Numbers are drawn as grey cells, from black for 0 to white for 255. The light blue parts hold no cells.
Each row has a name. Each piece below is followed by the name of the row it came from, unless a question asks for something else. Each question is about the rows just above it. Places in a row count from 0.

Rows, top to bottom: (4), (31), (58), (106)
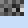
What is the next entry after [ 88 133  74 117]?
[60]
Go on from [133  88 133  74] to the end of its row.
[117  60]
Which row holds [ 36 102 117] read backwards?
(31)
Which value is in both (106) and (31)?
[102]

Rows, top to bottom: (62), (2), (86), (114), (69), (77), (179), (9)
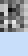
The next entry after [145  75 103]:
[145]
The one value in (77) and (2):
[203]
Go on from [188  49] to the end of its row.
[203 175  75 159]
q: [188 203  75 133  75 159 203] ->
(2)
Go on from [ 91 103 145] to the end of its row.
[103 175]
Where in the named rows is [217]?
(114), 1

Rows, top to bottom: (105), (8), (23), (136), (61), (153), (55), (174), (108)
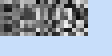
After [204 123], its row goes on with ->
[190 230  38  52 123  38]
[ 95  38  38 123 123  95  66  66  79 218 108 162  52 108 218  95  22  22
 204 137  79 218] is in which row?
(174)

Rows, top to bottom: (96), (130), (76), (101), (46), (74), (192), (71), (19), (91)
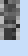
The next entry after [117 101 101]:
[117]
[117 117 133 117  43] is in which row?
(192)
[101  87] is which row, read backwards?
(76)
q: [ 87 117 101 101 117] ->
(101)
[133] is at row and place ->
(192), 2
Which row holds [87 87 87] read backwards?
(46)
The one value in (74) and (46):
[187]

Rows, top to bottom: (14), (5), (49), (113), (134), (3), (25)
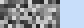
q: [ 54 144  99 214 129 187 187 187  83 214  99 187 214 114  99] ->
(134)
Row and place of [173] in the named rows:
(3), 1
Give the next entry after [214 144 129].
[157]

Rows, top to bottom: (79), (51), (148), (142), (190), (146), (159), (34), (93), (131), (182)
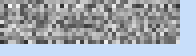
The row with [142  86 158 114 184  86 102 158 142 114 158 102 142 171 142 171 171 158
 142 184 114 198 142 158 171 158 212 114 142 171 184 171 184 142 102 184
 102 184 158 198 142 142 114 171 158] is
(142)
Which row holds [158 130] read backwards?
(79)
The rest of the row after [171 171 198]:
[158  86 142 102 184 102 114 158  86 114 114 184 102 171 142 142 171 102
 184 142 114 171 102 114 142 114 171 114 102 114]
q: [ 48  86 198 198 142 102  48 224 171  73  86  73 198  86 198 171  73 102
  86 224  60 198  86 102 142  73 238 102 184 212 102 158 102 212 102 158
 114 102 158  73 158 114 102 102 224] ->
(182)

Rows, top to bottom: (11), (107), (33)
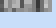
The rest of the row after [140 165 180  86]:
[180 180 126  55 112 180 152]
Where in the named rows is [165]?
(11), 3
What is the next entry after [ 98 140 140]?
[152]
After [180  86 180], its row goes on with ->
[180 126  55 112 180 152]

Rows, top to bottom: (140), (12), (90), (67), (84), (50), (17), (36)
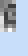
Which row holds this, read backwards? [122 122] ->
(90)
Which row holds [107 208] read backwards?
(17)
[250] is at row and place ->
(36), 2
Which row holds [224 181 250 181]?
(36)
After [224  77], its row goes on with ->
[77 77]
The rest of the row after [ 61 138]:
[138]

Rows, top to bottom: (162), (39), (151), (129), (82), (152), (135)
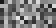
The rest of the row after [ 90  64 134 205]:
[ 34  90  50 134 118  50 192  90]
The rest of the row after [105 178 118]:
[162 232  50 217 178  64 205  64 134 162 118]
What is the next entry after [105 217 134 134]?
[148]
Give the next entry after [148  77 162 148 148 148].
[178]

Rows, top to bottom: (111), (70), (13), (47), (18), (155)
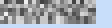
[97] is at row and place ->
(47), 10
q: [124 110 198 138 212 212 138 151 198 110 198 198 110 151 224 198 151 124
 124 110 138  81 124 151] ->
(155)
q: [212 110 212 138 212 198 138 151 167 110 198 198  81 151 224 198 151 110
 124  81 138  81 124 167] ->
(18)
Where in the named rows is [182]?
(47), 14

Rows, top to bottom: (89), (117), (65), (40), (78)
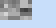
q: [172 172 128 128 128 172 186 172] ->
(78)
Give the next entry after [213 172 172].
[172]
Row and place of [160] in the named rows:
(65), 2
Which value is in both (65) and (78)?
[172]
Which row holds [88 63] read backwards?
(65)
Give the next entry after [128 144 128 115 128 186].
[186]

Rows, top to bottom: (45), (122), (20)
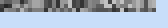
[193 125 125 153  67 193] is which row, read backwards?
(122)
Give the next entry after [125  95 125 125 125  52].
[153]
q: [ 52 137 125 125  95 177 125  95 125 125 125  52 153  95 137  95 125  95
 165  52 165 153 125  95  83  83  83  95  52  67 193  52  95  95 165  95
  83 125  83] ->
(20)
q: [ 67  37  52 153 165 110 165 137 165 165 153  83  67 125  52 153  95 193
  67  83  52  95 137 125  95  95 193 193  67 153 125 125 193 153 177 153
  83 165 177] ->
(122)
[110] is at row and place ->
(122), 5
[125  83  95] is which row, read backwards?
(20)

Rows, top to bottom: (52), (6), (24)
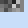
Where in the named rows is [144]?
(24), 3
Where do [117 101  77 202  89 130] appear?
(6)
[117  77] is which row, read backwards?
(24)
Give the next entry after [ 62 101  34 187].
[130]
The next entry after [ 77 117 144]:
[158]
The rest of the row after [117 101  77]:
[202  89 130]

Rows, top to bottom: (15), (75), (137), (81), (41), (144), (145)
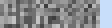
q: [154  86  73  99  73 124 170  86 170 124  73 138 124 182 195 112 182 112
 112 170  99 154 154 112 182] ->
(145)
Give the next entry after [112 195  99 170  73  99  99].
[124]

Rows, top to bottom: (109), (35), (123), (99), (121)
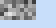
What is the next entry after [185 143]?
[158]
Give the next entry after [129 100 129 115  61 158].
[61]
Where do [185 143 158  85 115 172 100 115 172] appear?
(121)
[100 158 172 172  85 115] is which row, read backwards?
(123)
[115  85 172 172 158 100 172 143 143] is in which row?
(123)
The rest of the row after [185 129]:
[129 100 129 115  61 158  61]

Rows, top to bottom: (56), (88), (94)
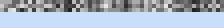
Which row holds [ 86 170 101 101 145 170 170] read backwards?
(88)
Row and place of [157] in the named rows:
(56), 39

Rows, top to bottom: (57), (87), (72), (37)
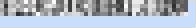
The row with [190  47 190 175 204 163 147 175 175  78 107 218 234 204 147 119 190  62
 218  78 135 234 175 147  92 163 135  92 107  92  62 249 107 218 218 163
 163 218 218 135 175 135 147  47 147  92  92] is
(87)
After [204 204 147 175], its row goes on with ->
[249 163 234  92 147 163 175 249 119 107 218  62 218 135 119 147 190 135
  78 175 163 107 190  62  78 218 119 234 234 234 119 218 190 119 163  78
 107  62  92 107  92]
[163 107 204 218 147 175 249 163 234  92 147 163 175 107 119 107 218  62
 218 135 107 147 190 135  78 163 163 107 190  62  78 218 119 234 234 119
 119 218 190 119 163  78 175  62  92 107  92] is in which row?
(72)
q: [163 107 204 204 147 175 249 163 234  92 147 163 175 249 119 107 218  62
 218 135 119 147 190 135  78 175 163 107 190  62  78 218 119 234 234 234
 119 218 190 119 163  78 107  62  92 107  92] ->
(57)
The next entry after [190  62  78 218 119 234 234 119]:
[119]
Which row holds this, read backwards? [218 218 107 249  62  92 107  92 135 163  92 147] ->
(87)

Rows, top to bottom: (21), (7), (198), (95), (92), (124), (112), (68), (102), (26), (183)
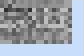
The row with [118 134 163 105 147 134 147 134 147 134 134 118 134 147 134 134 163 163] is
(21)
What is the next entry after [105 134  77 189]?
[118]
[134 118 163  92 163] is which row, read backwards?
(68)
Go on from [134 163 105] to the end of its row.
[147 134 147 134 147 134 134 118 134 147 134 134 163 163]
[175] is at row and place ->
(183), 16

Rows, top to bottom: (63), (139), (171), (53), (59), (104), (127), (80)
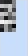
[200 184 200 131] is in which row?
(139)
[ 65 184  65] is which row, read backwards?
(171)
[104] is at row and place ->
(59), 3
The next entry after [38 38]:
[131]
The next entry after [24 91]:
[104]
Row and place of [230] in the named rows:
(104), 1

